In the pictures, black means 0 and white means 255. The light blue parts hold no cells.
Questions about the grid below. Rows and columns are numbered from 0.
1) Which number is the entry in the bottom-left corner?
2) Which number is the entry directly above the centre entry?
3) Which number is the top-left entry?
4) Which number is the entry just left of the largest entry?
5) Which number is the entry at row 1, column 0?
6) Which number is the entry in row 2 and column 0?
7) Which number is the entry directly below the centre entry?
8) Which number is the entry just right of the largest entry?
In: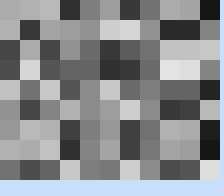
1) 114
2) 49
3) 171
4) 107
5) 177
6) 70
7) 157
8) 221

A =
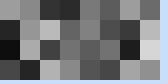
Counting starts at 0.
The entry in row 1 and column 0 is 37
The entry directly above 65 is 186
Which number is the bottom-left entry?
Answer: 71
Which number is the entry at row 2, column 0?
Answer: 14
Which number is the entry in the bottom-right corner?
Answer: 144
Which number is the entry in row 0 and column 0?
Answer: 157
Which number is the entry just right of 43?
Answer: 121
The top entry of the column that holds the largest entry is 107
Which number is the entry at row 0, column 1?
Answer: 137

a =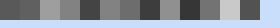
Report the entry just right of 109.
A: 61
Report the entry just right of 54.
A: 115
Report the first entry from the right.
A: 82
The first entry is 89

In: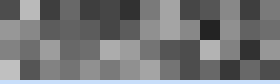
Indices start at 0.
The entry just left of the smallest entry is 136
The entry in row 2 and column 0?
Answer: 130
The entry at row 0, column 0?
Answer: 77
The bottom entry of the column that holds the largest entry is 192
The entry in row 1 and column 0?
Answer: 151
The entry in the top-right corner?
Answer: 122
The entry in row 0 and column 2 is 62
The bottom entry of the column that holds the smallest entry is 104
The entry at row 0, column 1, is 186
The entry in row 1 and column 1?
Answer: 136
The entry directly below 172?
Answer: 122
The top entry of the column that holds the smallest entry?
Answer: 85

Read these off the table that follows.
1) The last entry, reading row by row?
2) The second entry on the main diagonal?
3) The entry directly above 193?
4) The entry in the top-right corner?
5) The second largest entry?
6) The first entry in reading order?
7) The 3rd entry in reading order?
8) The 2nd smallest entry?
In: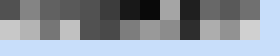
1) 208
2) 180
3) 89
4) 112
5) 200
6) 81
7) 97
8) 24

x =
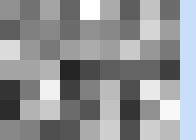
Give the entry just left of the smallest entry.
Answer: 179
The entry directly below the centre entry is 128
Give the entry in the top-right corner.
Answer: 108
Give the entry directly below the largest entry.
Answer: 144
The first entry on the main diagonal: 144
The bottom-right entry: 187
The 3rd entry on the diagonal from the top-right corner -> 201
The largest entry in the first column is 219
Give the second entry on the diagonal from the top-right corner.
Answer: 213
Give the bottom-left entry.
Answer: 136
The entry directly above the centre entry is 171
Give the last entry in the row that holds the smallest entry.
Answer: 64
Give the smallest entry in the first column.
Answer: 44
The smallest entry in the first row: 93
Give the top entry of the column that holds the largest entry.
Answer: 254
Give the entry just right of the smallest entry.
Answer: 72
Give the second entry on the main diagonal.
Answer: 128
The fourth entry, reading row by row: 100
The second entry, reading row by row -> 114

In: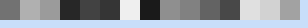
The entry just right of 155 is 39
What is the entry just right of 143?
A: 129
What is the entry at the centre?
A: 26

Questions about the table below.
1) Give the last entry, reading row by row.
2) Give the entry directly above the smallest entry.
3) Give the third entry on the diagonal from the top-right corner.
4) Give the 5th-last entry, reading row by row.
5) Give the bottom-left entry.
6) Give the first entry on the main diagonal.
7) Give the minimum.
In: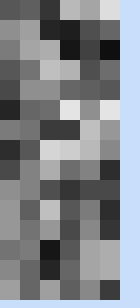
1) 59
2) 102
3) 22
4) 102
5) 159
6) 87
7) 15

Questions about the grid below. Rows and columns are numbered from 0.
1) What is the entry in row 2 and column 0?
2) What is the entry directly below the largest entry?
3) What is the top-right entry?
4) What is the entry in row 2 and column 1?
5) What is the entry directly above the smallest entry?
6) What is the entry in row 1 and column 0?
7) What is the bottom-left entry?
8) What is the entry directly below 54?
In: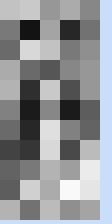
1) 106
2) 143
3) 135
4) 216
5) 201
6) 121
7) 179
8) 121

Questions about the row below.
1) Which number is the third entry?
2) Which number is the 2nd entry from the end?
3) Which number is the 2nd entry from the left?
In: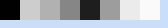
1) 177
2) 235
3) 205

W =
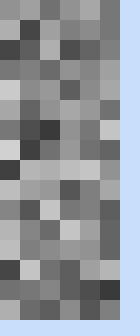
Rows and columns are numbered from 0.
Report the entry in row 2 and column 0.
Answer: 70
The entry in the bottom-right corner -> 127
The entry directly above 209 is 119
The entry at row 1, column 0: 175
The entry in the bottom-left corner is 175
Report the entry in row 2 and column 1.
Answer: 94
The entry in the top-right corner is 119
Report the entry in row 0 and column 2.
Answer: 113
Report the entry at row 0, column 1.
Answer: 160
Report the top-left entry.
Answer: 146
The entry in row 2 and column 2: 175
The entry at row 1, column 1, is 70
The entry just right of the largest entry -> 64
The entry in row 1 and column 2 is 160

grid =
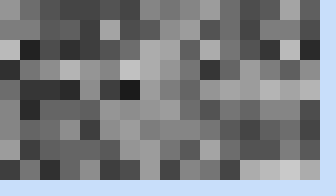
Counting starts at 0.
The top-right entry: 95
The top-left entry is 149
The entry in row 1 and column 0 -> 125
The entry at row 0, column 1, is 109
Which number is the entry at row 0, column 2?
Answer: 83
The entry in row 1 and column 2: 89
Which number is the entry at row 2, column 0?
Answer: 186
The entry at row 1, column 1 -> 125
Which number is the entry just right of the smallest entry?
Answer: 156
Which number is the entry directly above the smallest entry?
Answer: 193
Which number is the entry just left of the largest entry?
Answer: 186
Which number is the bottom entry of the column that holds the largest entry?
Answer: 201
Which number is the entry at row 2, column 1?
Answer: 34
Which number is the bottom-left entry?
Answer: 62
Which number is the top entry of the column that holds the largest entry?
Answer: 164
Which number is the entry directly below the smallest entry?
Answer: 141
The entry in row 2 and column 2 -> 77
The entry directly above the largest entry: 125
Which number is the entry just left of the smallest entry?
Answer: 62
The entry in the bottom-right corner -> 172
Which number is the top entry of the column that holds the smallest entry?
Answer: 69
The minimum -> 27

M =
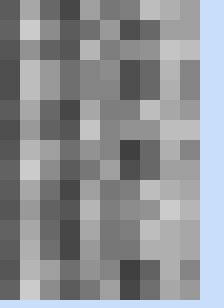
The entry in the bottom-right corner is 153
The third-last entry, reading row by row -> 111
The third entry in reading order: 104
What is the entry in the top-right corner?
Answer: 159
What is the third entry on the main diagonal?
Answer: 98
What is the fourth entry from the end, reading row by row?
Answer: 71
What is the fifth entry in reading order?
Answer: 159
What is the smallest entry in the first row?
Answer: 71
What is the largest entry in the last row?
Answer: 203
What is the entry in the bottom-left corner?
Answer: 98
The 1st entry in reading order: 92
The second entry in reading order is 167
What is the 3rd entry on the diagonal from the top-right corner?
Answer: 146
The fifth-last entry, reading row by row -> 159
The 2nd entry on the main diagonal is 203
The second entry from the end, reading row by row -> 167
